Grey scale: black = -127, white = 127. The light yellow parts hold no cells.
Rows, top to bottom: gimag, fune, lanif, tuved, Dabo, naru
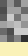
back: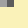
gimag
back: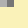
lanif
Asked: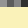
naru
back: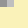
tuved
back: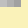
tuved
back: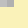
tuved

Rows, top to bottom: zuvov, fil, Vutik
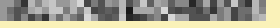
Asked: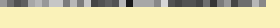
fil
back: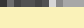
fil

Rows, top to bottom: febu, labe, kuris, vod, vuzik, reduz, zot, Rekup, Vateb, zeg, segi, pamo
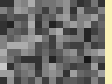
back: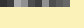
vuzik
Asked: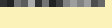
vod
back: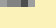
kuris
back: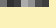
vuzik
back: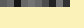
Vateb
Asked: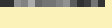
febu
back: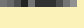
Vateb

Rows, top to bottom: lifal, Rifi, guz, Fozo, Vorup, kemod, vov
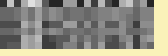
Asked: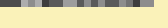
Fozo
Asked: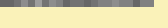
Rifi
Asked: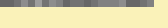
Vorup
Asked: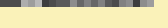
kemod
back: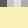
lifal
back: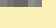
Vorup

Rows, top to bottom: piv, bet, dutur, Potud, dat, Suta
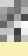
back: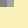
bet
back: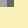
Potud

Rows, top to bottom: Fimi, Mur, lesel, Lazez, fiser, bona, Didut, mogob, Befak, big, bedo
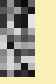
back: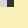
Lazez
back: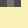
bona
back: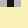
big
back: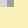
fiser
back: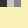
mogob
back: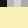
big

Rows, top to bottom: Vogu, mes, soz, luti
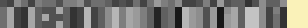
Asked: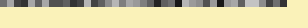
soz
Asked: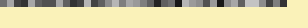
mes

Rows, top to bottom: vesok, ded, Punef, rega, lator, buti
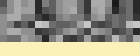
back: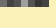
buti
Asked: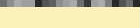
ded
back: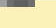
rega
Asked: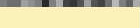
buti

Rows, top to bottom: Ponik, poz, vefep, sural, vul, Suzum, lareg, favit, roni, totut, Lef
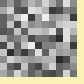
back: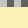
vul
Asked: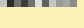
favit
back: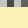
sural

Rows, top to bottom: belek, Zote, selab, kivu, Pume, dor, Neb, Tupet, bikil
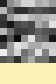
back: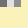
dor
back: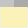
Neb
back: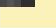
Zote

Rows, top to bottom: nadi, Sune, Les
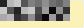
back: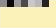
Sune
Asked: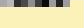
Les

